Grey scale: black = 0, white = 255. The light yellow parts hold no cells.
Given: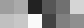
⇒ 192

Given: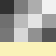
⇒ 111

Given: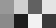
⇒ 138

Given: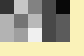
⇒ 179

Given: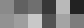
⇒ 146

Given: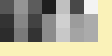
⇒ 51

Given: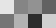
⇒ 117

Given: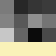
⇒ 131

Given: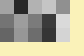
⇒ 116
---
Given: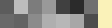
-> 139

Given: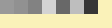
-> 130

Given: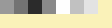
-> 43

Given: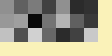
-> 209

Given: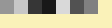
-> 54

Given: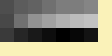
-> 25

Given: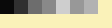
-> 109

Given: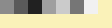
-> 33
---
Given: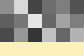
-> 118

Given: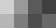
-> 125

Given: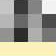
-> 104

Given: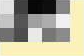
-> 84

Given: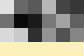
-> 10

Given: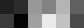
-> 3

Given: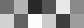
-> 98

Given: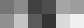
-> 196
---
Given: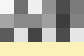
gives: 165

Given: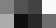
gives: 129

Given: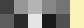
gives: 64

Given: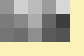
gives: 123

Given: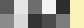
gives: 90

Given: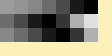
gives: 108
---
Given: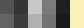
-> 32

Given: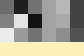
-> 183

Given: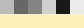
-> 25

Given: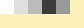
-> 153

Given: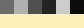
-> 204

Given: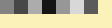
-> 151

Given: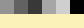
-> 207

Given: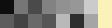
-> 145

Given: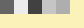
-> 174

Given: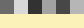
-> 71
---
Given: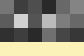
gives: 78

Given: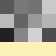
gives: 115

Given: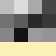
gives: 169

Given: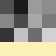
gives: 155

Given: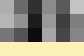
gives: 49

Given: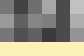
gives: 111

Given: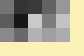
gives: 58

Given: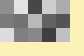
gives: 71
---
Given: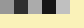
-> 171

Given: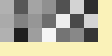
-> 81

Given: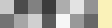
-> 173

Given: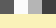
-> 251

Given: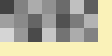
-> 107

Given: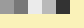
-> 235

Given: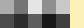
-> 229
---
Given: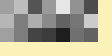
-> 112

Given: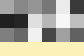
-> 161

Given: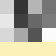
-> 84

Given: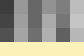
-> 96

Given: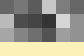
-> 158

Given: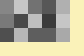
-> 94

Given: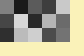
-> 76

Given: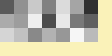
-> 246

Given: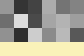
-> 185

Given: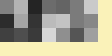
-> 85
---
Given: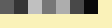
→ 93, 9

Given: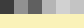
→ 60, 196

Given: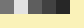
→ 116, 39

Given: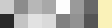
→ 204, 85

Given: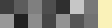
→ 62, 114

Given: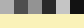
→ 176, 18

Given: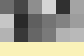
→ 108, 185
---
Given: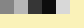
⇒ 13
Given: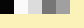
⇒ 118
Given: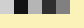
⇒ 47
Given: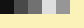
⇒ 222
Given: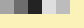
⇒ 222
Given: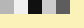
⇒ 204
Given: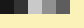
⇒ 144
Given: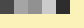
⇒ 203
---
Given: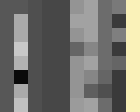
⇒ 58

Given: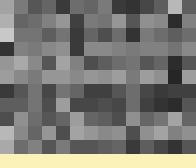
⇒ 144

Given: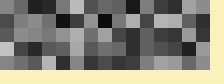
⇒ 154

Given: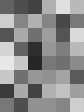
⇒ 158

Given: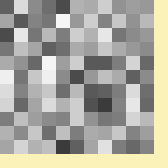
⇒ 158

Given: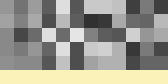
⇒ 71
